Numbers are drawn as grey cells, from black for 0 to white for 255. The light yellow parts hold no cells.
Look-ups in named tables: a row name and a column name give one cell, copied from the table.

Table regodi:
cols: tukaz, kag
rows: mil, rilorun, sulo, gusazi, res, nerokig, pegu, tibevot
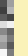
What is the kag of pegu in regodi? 90
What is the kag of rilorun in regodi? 180
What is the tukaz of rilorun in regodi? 63
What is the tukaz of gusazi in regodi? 221
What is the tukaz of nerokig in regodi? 172
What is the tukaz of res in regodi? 137
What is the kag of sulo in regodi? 69
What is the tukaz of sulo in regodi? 93
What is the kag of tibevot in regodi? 124
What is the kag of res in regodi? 101
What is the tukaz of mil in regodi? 80
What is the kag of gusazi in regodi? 241
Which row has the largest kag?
gusazi

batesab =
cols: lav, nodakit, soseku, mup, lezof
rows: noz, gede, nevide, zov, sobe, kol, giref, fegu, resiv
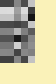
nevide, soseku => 144
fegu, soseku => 68
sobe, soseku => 181
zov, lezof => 197
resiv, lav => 64
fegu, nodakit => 135
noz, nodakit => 70
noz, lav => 70
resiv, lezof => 194
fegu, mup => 136
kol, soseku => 25
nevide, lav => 197
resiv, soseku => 134
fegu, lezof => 128
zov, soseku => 65
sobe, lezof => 91
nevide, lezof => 21
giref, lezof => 142

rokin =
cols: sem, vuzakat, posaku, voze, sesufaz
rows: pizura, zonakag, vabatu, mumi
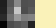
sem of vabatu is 42
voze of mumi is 96
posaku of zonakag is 198
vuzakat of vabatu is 110
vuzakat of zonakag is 95
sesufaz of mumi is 34
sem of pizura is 30
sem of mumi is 4
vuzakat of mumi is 77
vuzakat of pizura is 85
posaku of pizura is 137
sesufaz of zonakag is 90
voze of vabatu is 125
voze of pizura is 79
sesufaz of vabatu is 130
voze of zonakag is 77
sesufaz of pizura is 82
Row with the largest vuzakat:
vabatu

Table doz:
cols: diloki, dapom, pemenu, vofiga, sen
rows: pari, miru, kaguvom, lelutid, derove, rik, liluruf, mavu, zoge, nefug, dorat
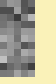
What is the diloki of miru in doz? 78
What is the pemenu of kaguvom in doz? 60
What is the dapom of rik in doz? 157
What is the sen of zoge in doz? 125
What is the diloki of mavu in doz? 160
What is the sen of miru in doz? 72
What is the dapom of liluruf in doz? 151
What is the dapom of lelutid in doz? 133
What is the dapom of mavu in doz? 153
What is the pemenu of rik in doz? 114
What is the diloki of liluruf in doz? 122
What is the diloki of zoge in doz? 192
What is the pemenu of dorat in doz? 162

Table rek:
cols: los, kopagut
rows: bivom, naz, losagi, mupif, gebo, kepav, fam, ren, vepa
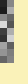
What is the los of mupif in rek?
217
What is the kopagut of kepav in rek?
208
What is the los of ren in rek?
148
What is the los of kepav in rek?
50
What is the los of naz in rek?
29
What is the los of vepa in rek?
101

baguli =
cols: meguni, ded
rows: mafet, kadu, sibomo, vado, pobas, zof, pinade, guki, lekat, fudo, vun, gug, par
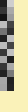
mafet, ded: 206
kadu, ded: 169
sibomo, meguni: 19
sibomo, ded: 155
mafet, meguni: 31
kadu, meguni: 54
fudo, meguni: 55
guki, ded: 193
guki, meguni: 56
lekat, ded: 31
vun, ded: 121
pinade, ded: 68
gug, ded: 33
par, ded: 36
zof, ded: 191
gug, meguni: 167
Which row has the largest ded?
mafet

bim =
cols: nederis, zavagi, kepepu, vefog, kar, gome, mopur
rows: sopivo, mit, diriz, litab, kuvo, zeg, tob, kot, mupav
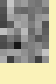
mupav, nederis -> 171
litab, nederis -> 67
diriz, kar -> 110
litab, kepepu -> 169
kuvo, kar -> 106
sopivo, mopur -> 146
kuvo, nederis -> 191
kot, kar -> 124
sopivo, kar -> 123
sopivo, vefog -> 156
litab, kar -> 126
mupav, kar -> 120
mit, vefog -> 103
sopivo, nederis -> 101
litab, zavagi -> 91
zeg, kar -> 120
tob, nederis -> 74
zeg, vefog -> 160
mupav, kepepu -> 129
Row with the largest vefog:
kuvo

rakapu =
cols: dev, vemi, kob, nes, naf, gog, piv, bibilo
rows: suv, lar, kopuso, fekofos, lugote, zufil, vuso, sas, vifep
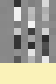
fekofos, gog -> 140
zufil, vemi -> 136
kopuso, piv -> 184
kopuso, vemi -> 138
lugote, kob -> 200
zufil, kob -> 53
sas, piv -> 71
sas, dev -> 136
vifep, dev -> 138
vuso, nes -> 137
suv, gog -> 134
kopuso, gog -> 134

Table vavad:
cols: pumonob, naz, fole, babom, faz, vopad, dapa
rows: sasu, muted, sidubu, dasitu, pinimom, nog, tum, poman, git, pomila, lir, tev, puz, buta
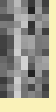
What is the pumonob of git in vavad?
103
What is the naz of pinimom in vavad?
139
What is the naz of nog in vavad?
84
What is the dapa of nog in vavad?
124
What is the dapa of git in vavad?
163
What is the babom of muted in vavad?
148
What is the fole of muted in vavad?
165
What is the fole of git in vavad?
157
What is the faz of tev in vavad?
153
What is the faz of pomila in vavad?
89
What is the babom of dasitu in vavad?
196
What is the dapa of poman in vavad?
84
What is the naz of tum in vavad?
84
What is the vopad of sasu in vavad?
139

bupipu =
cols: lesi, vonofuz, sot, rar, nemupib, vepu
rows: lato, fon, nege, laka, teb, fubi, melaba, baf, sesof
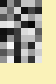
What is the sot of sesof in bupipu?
24
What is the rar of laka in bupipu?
34
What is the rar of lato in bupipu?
195
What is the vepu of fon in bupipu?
32
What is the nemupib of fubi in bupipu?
192
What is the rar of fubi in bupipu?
191
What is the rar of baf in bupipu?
215
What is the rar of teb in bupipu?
219
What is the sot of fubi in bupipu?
63
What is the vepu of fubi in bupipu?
123
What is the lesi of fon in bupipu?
175
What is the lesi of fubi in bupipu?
21

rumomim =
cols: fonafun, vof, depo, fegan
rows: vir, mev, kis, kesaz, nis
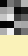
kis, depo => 63
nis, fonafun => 174
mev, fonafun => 161
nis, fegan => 114
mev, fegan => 26
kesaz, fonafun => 4
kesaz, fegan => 167
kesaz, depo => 173

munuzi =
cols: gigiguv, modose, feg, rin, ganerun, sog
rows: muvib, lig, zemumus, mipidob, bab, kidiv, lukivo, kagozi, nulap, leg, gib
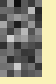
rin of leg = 94
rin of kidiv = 161
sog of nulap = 130
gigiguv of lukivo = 47
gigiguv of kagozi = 103
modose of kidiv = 208
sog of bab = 141

